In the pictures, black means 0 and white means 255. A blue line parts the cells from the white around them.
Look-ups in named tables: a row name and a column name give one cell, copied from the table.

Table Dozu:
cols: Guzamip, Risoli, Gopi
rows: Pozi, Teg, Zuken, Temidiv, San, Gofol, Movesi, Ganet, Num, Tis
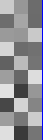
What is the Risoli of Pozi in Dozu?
151
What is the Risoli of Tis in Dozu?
58
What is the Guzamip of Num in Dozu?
157
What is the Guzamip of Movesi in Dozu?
225
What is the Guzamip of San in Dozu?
97
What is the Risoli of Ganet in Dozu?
212
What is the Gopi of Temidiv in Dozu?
113
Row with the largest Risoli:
Ganet

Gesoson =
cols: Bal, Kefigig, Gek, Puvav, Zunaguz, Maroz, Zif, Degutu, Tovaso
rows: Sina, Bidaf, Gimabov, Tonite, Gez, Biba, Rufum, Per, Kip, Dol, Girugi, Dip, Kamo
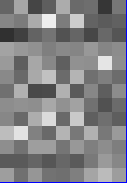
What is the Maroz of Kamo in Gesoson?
127
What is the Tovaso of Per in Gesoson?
107
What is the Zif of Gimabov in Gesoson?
71
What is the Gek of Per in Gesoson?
142
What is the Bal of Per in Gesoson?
141
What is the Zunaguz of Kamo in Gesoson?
111
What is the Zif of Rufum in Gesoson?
135
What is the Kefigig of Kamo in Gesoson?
112
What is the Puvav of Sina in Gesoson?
94
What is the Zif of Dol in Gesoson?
177
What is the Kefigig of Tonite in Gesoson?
152
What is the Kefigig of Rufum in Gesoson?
177
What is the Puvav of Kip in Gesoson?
219
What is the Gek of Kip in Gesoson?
173
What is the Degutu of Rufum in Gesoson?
94
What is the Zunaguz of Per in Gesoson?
145
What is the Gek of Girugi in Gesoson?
158

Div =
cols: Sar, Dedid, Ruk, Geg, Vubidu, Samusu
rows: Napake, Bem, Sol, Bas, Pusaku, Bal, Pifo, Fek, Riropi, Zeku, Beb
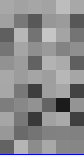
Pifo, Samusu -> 66
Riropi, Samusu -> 63
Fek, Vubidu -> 27
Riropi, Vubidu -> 170
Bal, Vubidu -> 183
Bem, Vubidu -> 155
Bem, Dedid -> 120
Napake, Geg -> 163
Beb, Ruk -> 140
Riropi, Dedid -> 120
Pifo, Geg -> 159
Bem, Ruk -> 88
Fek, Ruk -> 146

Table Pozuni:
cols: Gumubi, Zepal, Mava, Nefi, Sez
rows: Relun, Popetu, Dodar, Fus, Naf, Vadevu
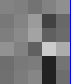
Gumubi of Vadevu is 112
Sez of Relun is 143
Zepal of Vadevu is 124
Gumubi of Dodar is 126
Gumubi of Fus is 146
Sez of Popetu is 104
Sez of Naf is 116
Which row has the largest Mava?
Dodar

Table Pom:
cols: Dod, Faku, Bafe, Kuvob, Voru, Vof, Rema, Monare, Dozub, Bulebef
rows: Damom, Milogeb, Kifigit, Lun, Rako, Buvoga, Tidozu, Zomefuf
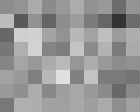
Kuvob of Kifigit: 164
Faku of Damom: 147
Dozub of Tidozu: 104
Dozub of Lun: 123
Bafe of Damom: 171
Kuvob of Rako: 171
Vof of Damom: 172
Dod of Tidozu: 153
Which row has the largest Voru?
Buvoga

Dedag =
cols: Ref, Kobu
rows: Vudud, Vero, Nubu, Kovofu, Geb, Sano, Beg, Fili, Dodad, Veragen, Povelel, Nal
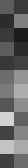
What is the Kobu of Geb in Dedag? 66
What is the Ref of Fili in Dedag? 85
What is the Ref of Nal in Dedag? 64
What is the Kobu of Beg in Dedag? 174
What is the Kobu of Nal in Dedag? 109
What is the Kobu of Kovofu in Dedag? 43
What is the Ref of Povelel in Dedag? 195
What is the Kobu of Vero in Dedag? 127
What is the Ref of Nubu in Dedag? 58

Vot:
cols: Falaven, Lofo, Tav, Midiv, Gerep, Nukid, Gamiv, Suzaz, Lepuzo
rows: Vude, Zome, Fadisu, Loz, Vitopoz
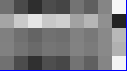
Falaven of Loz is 129
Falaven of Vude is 112
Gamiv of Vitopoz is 96
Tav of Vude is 46
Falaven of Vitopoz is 113
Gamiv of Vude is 95
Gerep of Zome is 207
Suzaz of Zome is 144
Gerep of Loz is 114
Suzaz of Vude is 133
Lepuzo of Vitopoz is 244
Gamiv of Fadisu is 120
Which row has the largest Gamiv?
Zome

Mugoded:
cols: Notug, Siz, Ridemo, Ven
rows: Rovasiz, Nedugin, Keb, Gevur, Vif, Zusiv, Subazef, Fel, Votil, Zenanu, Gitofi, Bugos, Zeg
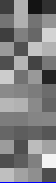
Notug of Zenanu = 102
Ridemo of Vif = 67
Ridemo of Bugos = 128
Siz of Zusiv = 114
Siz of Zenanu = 93
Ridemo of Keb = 103
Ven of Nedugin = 147
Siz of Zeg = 162
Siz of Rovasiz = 177
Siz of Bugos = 94
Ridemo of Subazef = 124
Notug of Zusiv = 204
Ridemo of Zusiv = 153
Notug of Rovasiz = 62
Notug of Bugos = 78
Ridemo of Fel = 138
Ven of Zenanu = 86

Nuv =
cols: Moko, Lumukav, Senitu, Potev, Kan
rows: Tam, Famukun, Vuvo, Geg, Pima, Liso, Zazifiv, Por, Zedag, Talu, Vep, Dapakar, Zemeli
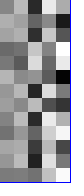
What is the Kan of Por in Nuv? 52
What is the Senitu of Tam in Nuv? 41
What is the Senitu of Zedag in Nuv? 42
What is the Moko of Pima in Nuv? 120
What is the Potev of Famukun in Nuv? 137
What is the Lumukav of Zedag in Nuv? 187
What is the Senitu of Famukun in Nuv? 100
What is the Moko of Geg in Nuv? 106
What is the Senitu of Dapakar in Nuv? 33
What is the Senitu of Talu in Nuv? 100
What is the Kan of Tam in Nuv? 172
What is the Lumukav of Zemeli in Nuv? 125
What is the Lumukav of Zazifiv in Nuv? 183
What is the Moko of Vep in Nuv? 166
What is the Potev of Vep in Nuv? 185
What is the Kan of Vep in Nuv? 71
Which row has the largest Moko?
Liso

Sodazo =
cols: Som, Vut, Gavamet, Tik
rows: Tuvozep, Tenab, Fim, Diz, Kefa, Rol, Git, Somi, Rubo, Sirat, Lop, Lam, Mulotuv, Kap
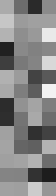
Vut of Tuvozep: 108
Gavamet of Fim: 153
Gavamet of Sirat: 48
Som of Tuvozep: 171
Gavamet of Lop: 96
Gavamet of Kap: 204
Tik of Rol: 89
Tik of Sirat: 66
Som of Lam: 160
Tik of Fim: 233
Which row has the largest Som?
Tenab

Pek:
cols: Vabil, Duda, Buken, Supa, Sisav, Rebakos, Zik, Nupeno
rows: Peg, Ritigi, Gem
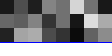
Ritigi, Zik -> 221
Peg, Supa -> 132
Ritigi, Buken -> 131
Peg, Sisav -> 113
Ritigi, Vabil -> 103
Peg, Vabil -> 25
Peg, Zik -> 114
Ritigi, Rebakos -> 22
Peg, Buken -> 30
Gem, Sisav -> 51
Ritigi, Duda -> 94
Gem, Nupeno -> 140
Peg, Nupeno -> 24
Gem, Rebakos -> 11
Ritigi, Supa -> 52

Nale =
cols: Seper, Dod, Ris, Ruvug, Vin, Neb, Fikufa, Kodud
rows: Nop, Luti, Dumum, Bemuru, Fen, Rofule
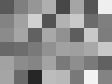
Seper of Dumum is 139
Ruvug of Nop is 175
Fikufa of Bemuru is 168
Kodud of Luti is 127
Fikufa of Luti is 107
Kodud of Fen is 97
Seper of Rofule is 165
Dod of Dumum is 165
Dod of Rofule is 105
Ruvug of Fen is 163
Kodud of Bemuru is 200
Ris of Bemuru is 121
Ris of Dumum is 97
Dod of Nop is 127

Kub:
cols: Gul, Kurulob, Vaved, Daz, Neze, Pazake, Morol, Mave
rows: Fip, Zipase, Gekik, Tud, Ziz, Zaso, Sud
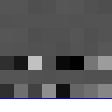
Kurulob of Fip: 85
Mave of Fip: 78
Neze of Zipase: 83
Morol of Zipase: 83
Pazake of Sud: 102
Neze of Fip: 86
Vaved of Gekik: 79
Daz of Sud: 143
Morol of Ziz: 118
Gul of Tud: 84
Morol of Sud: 112
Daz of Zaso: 81
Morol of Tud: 81
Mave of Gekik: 83
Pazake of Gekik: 85
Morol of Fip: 81
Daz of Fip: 81
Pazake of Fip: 85
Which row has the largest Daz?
Sud

